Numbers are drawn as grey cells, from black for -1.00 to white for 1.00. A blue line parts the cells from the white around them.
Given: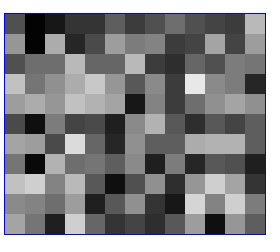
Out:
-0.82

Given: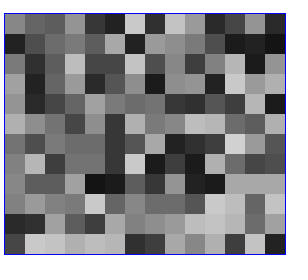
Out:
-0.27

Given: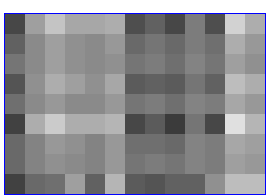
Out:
0.54

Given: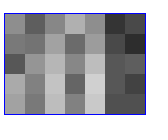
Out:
0.06

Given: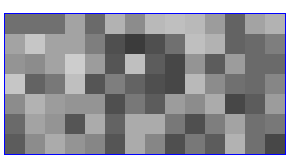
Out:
-0.12

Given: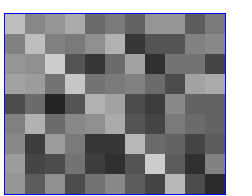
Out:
0.17
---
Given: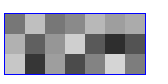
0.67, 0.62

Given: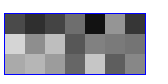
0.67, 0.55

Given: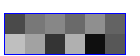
0.50, 0.38

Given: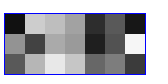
0.93, 0.82

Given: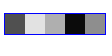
0.77, 0.37

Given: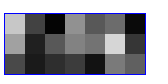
0.68, 0.56

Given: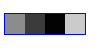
0.59, 0.10

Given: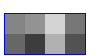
0.66, 0.39

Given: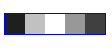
1.00, 0.51

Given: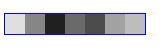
0.75, 0.48
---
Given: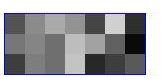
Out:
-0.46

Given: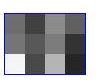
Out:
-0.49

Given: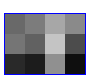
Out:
-0.03

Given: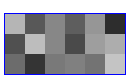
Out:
-0.26

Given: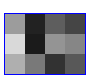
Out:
-0.73

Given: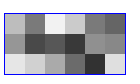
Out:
0.59

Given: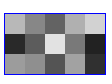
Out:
-0.22

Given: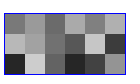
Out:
0.33

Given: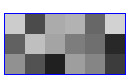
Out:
0.40

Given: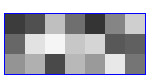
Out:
-0.59
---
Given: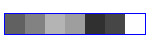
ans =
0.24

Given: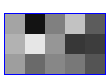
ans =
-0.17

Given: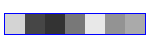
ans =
-0.06

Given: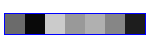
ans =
0.20

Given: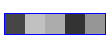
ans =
0.51

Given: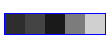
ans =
-0.47
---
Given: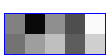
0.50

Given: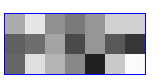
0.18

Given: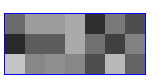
-0.11

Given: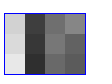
-0.57

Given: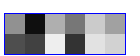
-0.60

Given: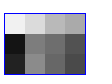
-0.02

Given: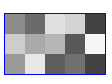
0.43

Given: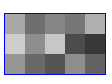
0.56
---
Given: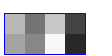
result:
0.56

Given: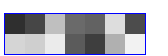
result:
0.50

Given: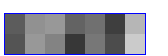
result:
0.19

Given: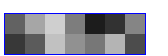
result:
0.62

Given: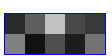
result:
0.51

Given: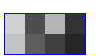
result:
0.42
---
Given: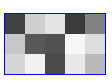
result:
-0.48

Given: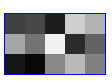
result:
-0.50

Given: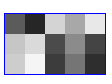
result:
-0.29

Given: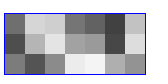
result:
-0.13

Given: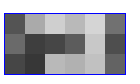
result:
-0.34

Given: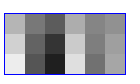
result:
0.42

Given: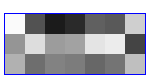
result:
0.96
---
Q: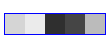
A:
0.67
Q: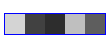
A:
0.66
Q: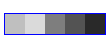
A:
0.50
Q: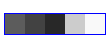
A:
-0.28
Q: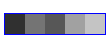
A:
-0.62
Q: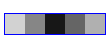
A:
0.65
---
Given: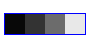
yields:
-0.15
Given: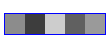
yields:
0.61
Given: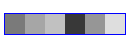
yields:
0.51
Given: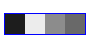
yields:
0.10
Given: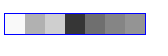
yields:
0.62
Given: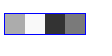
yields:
-0.60
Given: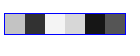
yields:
0.91
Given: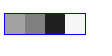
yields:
-0.76
